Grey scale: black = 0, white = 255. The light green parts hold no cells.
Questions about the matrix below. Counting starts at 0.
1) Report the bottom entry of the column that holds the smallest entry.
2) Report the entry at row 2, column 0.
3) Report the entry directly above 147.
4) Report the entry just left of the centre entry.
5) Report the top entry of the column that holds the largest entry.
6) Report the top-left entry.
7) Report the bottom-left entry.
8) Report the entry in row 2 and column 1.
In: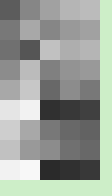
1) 42
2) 112
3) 174
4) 199
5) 134
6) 92
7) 242
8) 85

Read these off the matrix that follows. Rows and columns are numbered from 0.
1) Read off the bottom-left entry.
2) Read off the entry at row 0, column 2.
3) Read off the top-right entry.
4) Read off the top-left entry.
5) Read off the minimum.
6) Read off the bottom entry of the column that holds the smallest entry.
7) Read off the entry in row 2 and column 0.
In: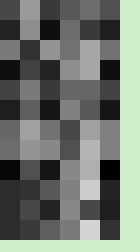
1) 44
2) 58
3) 80
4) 72
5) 1
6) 50
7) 121

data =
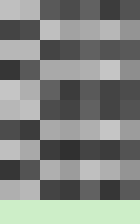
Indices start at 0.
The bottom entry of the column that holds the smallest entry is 60
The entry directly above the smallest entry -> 162
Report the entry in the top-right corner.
83
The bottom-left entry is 175
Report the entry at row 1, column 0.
68
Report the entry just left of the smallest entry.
60
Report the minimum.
48
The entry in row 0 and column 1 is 183
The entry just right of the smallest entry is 68
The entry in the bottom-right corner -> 89
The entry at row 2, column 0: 183
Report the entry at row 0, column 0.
191
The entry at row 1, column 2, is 191
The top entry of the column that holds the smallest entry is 76
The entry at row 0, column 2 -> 89

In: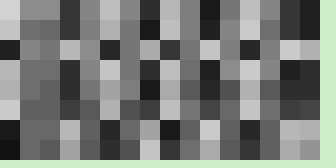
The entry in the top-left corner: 210
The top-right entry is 32
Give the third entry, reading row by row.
140
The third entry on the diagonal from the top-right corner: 126
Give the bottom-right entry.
148
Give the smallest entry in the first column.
18
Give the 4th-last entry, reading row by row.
54
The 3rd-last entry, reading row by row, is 96
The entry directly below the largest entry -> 196
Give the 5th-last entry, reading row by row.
89
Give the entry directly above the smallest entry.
25
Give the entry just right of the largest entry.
140
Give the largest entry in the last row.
196
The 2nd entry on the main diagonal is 110
